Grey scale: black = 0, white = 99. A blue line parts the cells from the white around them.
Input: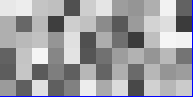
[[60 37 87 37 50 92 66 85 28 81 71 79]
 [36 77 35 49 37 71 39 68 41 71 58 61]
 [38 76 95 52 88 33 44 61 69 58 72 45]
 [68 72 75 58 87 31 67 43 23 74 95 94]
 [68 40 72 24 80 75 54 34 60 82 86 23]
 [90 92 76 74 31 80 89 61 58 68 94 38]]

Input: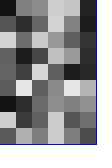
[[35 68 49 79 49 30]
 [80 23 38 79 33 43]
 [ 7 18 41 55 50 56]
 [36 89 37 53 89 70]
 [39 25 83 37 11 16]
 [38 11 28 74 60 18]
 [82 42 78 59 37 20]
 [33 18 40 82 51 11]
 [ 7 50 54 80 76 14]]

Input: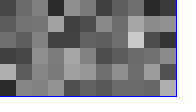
[[17 52 50 57 31 38 34 41 41 40 68]
 [68 35 52 47 62 59 43 55 42 60 32]
 [25 27 55 48 64 51 30 35 41 44 54]
 [43 37 50 26 26 38 36 43 78 29 20]
 [35 45 46 63 25 30 53 42 65 54 56]
 [27 41 49 17 55 47 25 36 43 15 22]]

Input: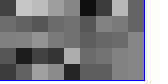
[[23 38 62 54 14 37 37 50 52]
 [33 11 26 20 67 41 45 50 52]
 [49 51 57 47 44 37 40 41 52]
 [42 38 33 41 44 33 51 47 39]
 [26 77 73 61 52  6 23 71 39]]

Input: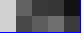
[[81 28 36 43 23]
 [81 38 22 21  7]]

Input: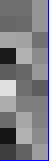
[[24 38 61]
 [ 8 69 54]
 [42 65 50]
 [67 49 49]
 [87 43 36]
 [36 40 59]
 [10 69 54]
 [64 63 44]
 [40 41 58]
 [43 43 58]]
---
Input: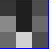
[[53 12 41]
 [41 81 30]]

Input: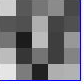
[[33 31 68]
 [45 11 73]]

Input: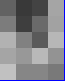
[[48 24 41]
 [69 50 35]]

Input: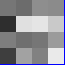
[[18 87 89]
 [49 43 46]]

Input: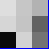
[[83 76 38]
 [ 4 82 45]]

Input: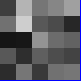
[[44 80 34]
 [ 8  9 57]]

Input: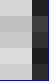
[[74 74 24]
 [78 78 19]]

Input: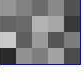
[[39 41 69]
 [78 37 60]]
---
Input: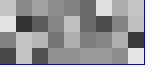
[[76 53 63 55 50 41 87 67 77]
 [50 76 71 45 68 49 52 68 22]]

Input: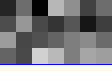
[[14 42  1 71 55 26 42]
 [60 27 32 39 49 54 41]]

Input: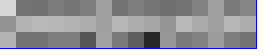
[[84 45 44 48 46 49 62 45 49 46 43 45 51 62 47 52]
 [69 45 45 49 49 33 63 47 36 15 59 47 51 60 49 45]]

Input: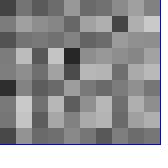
[[26 45 35 42 59 41 44 54 62 50]
 [32 45 47 44 51 39 42 60 56 55]
 [49 55 43 63 29 71 70 43 66 72]
 [47 78 44 71 36 56 71 43 68 55]
 [28 57 41 43 53 46 34 49 42 46]]

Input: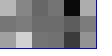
[[71 52 40 45  4 67]
 [62 81 45 44 23 57]]

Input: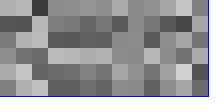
[[68 71 23 54 55 58 55 66 53 56 64 76 50]
 [48 69 73 35 34 38 37 53 54 35 55 65 45]
 [66 76 39 41 43 51 45 65 56 45 63 81 32]]
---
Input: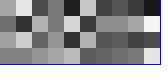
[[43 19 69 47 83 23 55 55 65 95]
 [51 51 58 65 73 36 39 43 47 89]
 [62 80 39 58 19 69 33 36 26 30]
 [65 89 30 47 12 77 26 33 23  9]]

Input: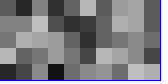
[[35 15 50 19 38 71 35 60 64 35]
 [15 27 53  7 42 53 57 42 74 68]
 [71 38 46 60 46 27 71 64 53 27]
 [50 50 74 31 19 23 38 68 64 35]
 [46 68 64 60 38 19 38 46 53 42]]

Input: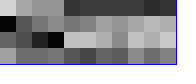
[[39 30 13  2 75 75 68 54 75 68 78]
 [ 2 33 46 54 46 50 62 58 65 72 68]
 [62 42 42 46 33 27 39 36 54 42 50]
 [82 65 58 58 20 23 23 23 23 17 20]]

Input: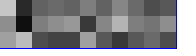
[[55  6 49 55 59 22 52 70 49 45 55]
 [77 16 38 41 38 49 38 52 41 30 34]
 [62 73 30 26 26 62 34 22 34 41 30]]

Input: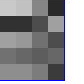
[[19 19 30 62]
 [44 40 36 40]
 [55 55 48 23]
 [62 59 44 30]
 [78 75 52 16]]

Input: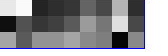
[[ 6 32 21 25 35 60 46 87 28]
 [64 35 57 57 64 53 49  2 53]
 [90 97 14 18 21 39 28 70 18]]

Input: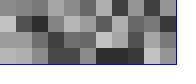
[[75 32 18 51 71 61 36 68 40 47 22]
 [54 51 47 64 54 40 68 25 58 25 58]
 [61 61 43 25 43 40 75 64 32 64 47]
 [71 68 54 28 28 54 18 18 22 75 58]]
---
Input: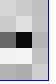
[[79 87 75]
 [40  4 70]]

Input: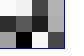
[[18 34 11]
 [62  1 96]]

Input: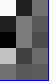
[[13 48 34]
 [ 1 48 29]]

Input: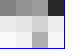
[[91 89 82]
 [97 94 68]]

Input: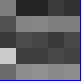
[[32 51 52]
 [22 29 27]]

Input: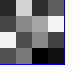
[[27 53 64]
 [94 30 53]]
